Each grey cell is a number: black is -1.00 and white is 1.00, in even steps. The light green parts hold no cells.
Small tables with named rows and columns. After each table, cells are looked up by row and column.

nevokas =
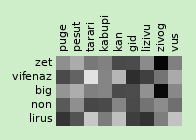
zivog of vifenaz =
-0.09
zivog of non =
0.10
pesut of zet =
0.34
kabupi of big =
0.04
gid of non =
-0.42
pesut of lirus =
-0.35
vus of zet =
0.00
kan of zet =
-0.43
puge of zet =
0.12
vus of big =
0.07
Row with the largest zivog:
non

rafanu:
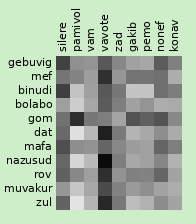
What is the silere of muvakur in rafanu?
0.18
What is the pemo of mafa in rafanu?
0.26
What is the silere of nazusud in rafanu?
-0.19
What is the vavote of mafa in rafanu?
-0.21
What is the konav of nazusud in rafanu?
0.40
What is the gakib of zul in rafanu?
0.48
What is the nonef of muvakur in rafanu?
0.28
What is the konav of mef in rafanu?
0.36
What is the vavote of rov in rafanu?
-0.63
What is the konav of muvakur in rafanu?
0.36
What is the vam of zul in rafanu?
0.41
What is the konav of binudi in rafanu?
-0.02
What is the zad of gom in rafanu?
0.29
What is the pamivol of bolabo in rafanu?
0.61
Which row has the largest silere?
bolabo

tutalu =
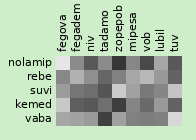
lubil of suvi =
0.05
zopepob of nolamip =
-0.58
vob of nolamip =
-0.43
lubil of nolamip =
0.30
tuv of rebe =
-0.23
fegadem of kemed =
-0.26
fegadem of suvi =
-0.08
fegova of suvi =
0.22
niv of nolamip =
-0.31
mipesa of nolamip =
0.06
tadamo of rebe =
-0.20
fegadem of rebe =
0.39
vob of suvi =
-0.05

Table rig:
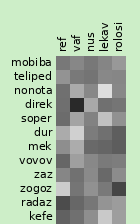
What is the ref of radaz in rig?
-0.40
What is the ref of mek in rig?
0.11
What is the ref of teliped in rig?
0.15
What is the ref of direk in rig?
-0.13
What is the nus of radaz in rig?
-0.07
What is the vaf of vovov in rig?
0.25
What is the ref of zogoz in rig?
0.60
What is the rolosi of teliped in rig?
0.05
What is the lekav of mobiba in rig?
0.04
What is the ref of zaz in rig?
0.05

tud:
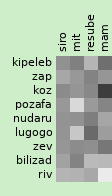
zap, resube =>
0.03
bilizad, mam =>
0.44
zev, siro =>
0.18
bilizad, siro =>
0.27
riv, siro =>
0.41
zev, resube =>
0.12
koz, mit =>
0.17
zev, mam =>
-0.07
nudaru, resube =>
-0.01
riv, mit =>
0.40
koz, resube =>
0.07
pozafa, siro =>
0.19
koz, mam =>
-0.52
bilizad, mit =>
0.03
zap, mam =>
0.18

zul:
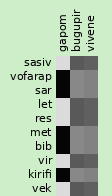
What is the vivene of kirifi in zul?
0.02
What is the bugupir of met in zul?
0.07
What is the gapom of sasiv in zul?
0.72
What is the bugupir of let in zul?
-0.30
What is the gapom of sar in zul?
-0.96
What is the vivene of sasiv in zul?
-0.25
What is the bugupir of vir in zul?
-0.30
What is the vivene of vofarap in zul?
0.02
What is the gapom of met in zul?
-0.96
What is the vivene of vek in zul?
-0.25
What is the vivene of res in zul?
-0.25
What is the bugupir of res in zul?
-0.30

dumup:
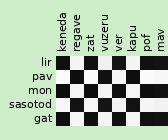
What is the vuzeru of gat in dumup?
0.91
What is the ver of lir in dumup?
-0.85
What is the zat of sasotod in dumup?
0.93
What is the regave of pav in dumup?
-0.89
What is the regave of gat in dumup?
0.93
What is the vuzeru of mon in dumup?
0.92
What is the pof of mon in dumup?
-0.89
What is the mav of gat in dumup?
-0.86

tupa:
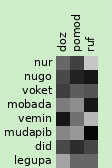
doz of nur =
-0.19
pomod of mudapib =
0.19
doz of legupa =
0.29
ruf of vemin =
0.43
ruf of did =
-0.45
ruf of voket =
-0.33
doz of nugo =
-0.43
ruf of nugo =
-0.83
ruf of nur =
0.55
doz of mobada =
-0.03
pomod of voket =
-0.27
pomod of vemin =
-0.12
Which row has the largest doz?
legupa

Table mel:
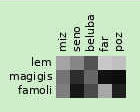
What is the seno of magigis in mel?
-0.65
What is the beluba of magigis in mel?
-0.20
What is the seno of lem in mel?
0.05
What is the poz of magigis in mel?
-0.90
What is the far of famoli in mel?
0.31
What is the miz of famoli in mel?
-0.01
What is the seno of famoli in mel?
-0.82
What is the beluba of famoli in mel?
-0.42
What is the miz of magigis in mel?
-0.09
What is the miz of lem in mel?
0.28
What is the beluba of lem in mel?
-0.36
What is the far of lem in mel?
0.57
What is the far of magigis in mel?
-0.87
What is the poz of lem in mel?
0.50
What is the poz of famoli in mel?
-0.76

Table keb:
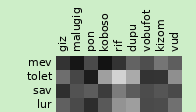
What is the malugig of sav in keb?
-0.36
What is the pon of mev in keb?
-0.42
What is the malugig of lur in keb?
-0.42
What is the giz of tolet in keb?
-0.14
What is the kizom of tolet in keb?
-0.59
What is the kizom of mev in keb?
-0.08
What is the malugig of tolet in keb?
-0.45
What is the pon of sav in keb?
-0.28
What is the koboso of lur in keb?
-0.30
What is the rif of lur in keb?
0.15
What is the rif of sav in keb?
-0.03
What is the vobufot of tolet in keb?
-0.60
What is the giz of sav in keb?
-0.63
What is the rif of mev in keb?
-0.60
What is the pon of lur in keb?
-0.65
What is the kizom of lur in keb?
-0.40
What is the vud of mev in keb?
-0.26
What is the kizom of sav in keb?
-0.33
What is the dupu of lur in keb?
0.24
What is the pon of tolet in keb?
-0.78

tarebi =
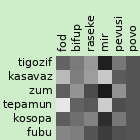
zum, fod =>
-0.26
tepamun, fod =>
0.81
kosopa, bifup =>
-0.13
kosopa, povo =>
-0.33
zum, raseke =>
-0.41
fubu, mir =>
-0.53
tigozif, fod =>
-0.22
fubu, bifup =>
-0.01
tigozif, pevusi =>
-0.06
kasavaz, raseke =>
0.23
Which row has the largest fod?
tepamun

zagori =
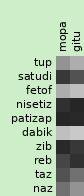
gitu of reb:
-0.62
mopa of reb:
-0.45
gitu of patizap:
-0.68
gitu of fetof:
0.50
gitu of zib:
-0.56
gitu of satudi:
-0.36
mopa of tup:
0.15
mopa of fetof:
0.36
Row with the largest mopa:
dabik

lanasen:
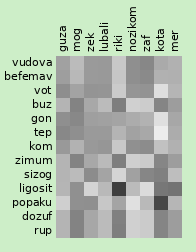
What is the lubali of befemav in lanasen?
0.20
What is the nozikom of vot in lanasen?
0.17
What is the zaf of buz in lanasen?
0.60
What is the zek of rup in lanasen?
0.31
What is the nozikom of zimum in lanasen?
0.62
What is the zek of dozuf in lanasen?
0.31
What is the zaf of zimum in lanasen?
0.59
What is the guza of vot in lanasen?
0.11
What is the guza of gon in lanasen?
0.12
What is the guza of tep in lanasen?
0.07
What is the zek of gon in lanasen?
0.25
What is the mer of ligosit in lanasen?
-0.10
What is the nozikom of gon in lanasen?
0.35
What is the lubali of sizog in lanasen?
0.29
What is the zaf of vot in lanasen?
0.15
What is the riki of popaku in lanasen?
0.29

